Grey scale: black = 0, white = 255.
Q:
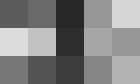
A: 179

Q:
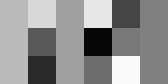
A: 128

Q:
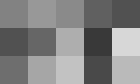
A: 186

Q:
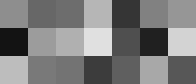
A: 87

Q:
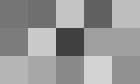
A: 144

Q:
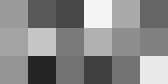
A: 233

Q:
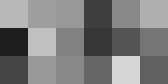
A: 96

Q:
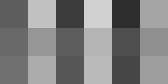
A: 158

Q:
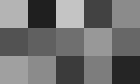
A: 37

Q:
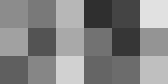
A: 191
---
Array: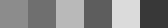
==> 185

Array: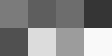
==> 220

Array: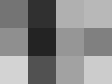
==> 204

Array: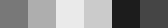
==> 203

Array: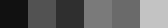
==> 122

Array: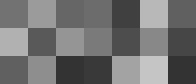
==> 184

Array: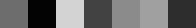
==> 160

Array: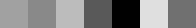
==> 188

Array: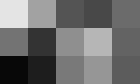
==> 182
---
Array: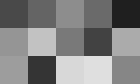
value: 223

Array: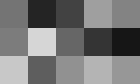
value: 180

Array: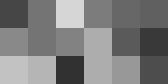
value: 152

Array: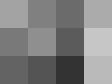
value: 51

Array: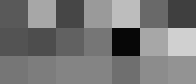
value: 140

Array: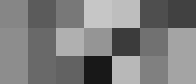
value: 128

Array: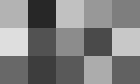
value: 172

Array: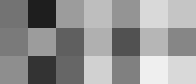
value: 239
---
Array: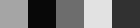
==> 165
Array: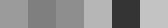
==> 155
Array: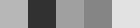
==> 183
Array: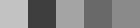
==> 194
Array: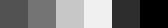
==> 82
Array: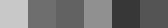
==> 200
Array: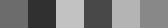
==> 108
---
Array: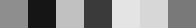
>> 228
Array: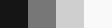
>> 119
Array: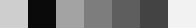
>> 94
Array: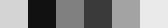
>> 58
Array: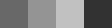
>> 148
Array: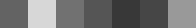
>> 56
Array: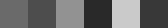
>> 41
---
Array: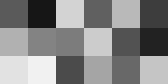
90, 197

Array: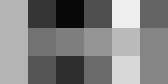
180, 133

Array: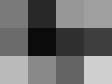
122, 207

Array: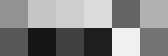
146, 115

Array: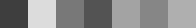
62, 175

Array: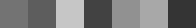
115, 52

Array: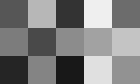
86, 146
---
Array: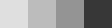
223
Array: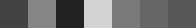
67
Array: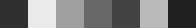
48
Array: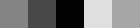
132
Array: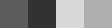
92
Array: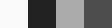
249
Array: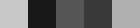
199
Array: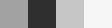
162
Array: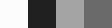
252
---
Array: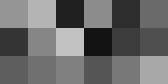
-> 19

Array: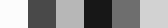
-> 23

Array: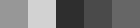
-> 46

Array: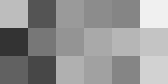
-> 51

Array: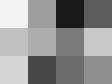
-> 25

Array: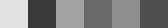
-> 58

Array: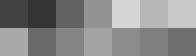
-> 51

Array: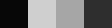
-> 7
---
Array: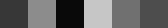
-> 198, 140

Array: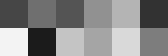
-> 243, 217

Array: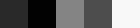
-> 248, 132

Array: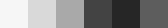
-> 246, 217

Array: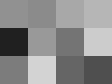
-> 211, 204

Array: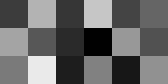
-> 234, 198

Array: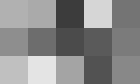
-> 228, 214

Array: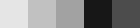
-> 229, 193

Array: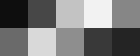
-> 242, 217
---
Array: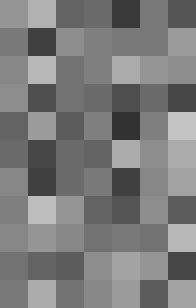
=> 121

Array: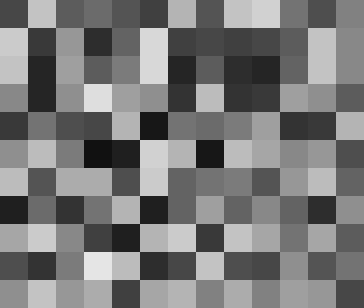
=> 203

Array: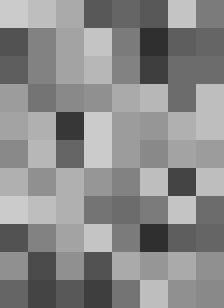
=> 82

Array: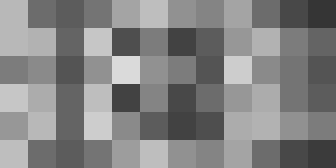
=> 184

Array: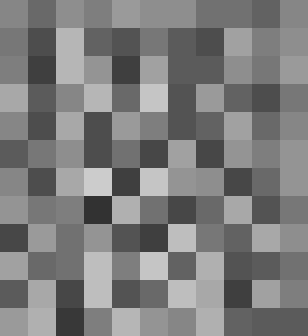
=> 119

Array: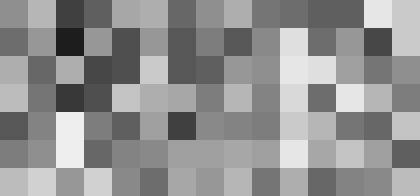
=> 109

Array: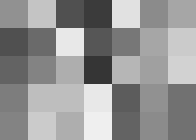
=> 80

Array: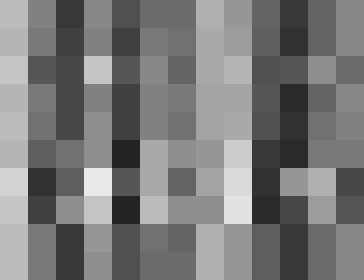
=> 181
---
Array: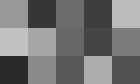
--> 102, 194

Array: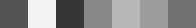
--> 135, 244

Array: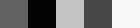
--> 196, 247

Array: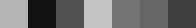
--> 195, 195

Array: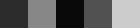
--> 9, 204

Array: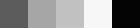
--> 193, 247
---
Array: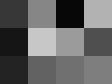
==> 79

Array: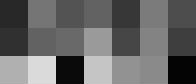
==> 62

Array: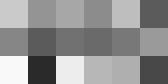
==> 154

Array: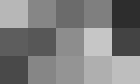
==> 67

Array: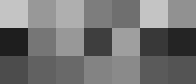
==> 36

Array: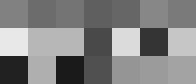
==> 198

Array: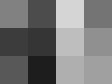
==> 144

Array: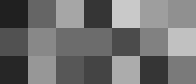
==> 193

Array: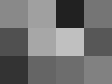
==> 87
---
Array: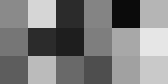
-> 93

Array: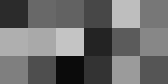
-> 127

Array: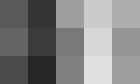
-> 75

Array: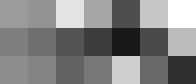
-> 140

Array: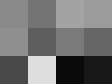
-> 73

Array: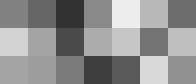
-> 164

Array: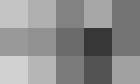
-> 209

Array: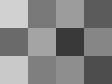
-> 201
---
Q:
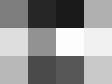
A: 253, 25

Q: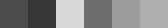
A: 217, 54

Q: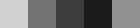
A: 208, 26

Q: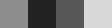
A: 217, 34

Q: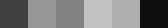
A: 194, 13

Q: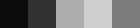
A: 207, 11

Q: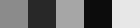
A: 231, 12

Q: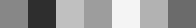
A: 244, 46

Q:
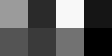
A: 248, 0
